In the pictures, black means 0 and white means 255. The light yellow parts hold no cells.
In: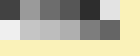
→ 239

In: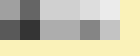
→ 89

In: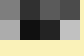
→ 172

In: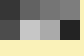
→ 76

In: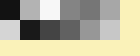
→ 213

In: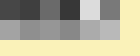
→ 163

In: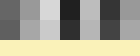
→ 95
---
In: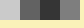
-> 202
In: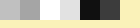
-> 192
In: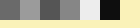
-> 106
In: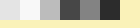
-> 228
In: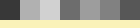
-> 56
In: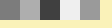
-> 124
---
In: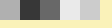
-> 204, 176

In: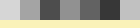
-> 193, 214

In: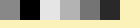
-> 41, 136

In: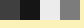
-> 124, 63

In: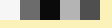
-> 79, 246

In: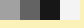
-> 244, 161

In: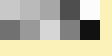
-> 252, 113

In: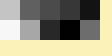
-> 19, 247

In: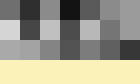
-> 155, 169
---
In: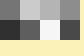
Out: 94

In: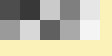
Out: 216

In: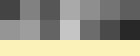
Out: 157

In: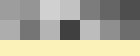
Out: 117

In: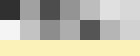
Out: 195

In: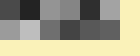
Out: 190

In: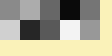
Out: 38
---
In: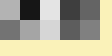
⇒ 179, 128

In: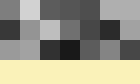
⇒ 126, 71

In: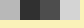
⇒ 184, 212

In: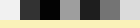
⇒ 241, 219

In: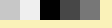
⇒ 199, 119

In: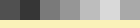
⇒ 80, 169

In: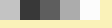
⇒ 195, 252

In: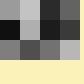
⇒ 155, 183
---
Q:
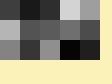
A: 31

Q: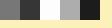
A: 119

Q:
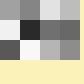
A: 104

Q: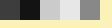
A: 136

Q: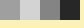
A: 159

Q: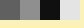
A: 143

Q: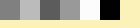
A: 128

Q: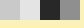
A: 201

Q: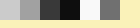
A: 112

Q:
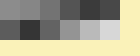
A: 72
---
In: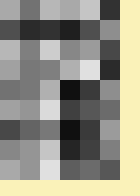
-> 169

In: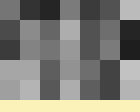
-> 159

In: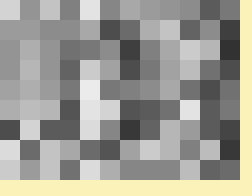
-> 203

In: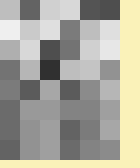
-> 99

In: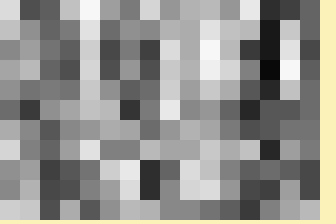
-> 206

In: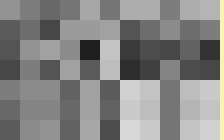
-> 91
